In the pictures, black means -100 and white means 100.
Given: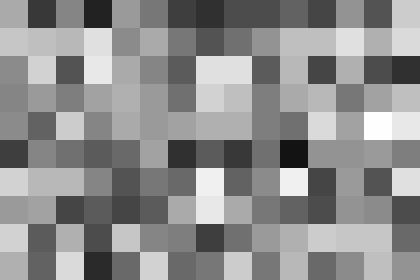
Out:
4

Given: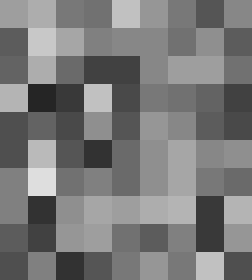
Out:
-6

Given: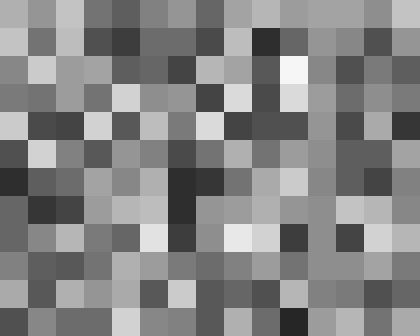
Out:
53

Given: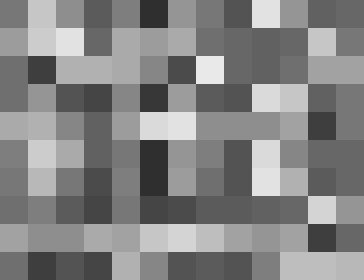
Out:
11

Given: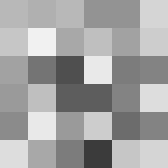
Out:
44

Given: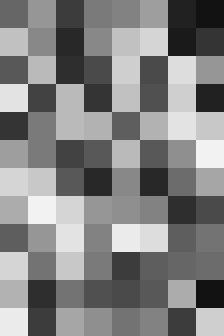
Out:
-53

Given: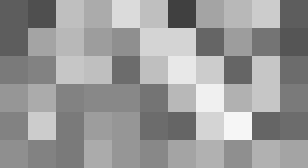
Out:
50

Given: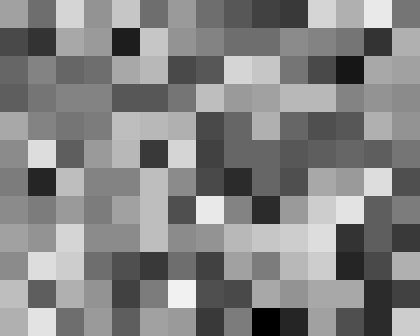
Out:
67
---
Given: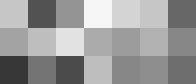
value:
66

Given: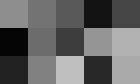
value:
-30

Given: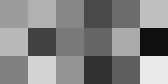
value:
-43

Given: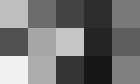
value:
-47

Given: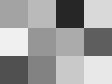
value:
46

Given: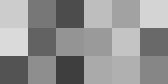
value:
49

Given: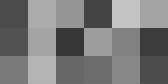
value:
-47
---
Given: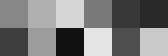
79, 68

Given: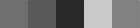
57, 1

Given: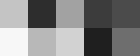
94, 65

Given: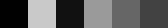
58, 21

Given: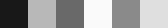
96, 75

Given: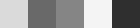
91, 71
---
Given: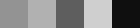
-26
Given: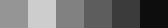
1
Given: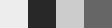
60
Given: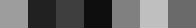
-51
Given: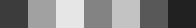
80
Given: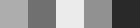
84
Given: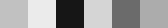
-83
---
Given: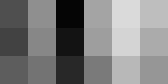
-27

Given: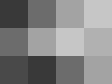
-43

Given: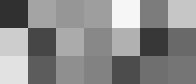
77

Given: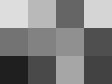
-76

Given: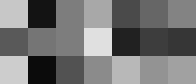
61

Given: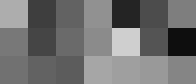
-11

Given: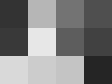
70

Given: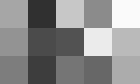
-2

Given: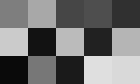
-92

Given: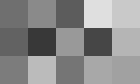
-3
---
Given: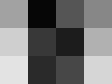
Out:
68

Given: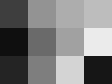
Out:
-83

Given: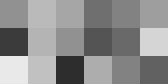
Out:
-24

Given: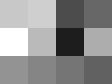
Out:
-24

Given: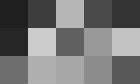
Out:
-31

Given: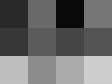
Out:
61

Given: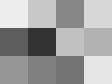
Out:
80

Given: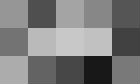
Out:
-5

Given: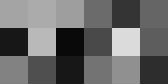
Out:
-65
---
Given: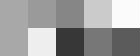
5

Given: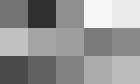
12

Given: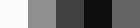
-50

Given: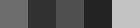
-37

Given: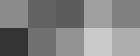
-27

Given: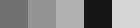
39
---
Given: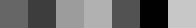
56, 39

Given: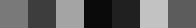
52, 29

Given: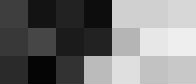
87, 81

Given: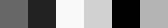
95, 64

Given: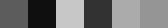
56, 34

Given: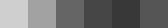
62, 27
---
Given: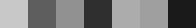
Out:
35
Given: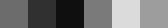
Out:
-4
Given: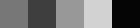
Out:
19
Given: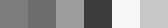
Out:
-53
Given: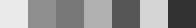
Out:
-33
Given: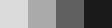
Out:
34
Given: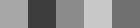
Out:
9
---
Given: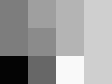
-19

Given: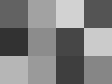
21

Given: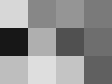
74

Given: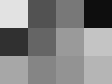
4

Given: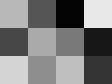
11

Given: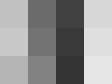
1

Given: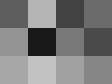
52
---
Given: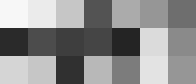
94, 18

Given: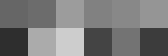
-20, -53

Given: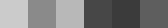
59, -26

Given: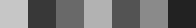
55, -73

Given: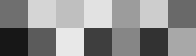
-13, 32

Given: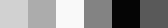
64, -30

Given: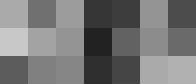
33, 39

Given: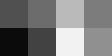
-37, 13

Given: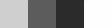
62, 99
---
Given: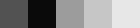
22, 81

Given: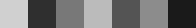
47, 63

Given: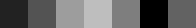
49, 49

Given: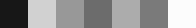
-15, 98

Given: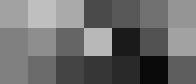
44, 50

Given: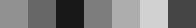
-2, 64
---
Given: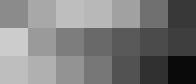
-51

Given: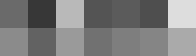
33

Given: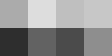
11

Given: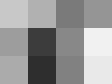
89

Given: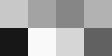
-24

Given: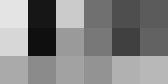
-23

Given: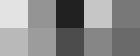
-17

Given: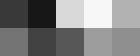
12

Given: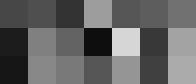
28

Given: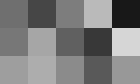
68
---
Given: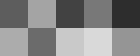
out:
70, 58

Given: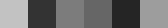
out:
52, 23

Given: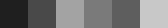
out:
57, 28

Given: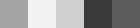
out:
90, 62

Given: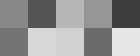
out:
80, 69

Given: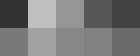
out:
50, 27

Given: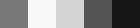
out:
94, 66
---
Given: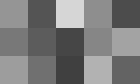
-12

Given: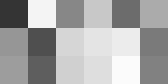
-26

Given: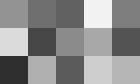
37

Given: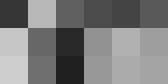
-14

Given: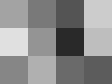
38

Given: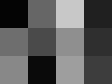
-92

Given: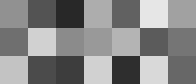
-41

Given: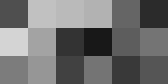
18
